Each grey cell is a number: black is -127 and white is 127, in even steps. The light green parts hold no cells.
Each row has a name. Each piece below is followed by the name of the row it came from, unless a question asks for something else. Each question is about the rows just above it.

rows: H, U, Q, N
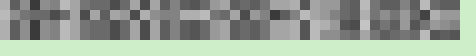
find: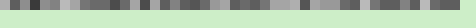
H
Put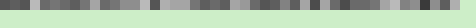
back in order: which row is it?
N
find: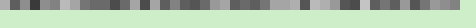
Q

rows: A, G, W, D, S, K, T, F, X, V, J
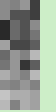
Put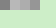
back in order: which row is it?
F
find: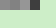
A
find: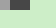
S
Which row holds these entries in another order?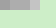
V
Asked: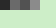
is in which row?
W
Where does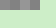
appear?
X

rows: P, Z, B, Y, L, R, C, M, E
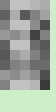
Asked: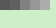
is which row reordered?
R
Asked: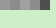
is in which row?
M
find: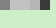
E

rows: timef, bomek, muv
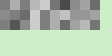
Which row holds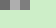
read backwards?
muv
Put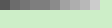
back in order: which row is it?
muv
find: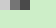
timef
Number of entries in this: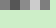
5
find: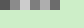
muv

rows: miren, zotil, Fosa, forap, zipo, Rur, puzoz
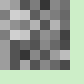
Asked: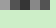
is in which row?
Rur
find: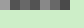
zipo
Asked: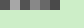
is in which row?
puzoz
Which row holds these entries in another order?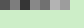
miren
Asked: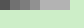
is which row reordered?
Fosa

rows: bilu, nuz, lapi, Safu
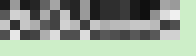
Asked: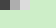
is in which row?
Safu
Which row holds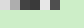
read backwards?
Safu
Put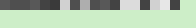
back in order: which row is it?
Safu
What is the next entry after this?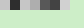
[58]

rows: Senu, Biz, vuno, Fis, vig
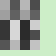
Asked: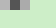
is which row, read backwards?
Senu
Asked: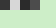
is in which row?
Fis

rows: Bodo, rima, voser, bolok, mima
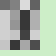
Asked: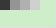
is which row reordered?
voser
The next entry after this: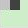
[80]
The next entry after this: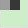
[48]

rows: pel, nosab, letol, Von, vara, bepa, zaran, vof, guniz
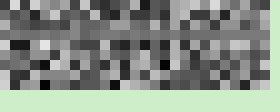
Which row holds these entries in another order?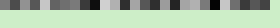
zaran
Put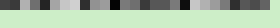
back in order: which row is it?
guniz
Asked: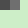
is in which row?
letol

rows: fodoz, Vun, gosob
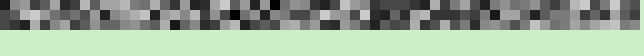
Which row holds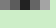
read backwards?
Vun
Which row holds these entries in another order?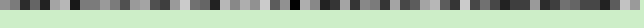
fodoz
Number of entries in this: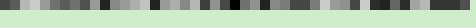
47
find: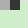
gosob
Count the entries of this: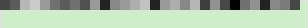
30
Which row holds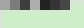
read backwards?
fodoz
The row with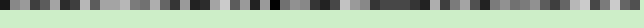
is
fodoz

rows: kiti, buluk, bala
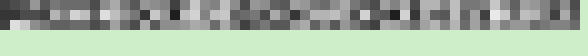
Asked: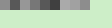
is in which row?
bala
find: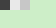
buluk

